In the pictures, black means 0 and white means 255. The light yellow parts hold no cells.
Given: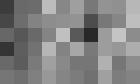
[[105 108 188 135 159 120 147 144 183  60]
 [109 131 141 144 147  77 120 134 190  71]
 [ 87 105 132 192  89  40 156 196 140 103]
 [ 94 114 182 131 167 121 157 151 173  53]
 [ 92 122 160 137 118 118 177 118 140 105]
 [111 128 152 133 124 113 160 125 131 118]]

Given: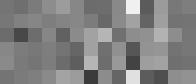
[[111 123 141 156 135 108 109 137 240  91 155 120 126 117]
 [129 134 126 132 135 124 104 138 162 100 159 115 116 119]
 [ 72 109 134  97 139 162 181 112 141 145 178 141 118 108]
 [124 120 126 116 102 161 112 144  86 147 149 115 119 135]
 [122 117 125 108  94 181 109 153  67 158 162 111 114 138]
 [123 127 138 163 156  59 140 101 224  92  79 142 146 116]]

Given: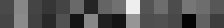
[[135  68  54  68 105  37 100 113 238  84 109  76 118 109  87  74]
 [139  65  41  81  20 136  32  20 150  78  80  72   4  97  61  69]]

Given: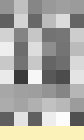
[[192 134 153 159 155 148]
 [212 104 188 220 100  96]
 [132 198 115 118 205 210]
 [109 221 142 116 187 238]
 [115 200 101 110 217 200]
 [ 58 247  88  76 228 234]
 [160 158 148 133 182 167]
 [164 176 193 184 156 172]
 [227  95 237 252  80  95]]

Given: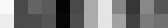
[[ 73 100  90   4  73 171 229 134  54 136  85 248]
 [ 75  76  85   7  78 172 228 162  65 122 113 236]]

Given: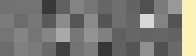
[[115 115  57  96 131 118 102 111  99  80 123 153 114]
 [108 119  90 139  86 138  85 110 102 216 131  84 123]
 [132 117 133 169 119 147 128  96 102 100 102  99 117]
 [128 122 106  65 115 126  54  97  85 143  81 106 108]]

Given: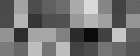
[[163  77  96 109 171 217 134  67 101  74]
 [181  53  79  81 153 179 159  69 149  75]
 [ 45 165 166 129  43  11  65 198  97 147]
 [104 189 118 189  66  76 117 105  86 123]]

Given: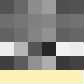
[[104 140 157  79  82  83]
 [118 128 133 109 114 111]
 [111 131 145  96 103  98]
 [181  85  38 242 236 236]
 [ 92 145 173  57  66  63]]

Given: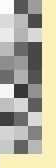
[[ 86 156 252]
 [187  75 217]
 [180 216 234]
 [104  71 186]
 [154  71 141]
 [176  82 107]
 [ 54 145 245]
 [215  93 191]
 [106 217  64]
 [198 129 212]
 [ 99 183 200]]
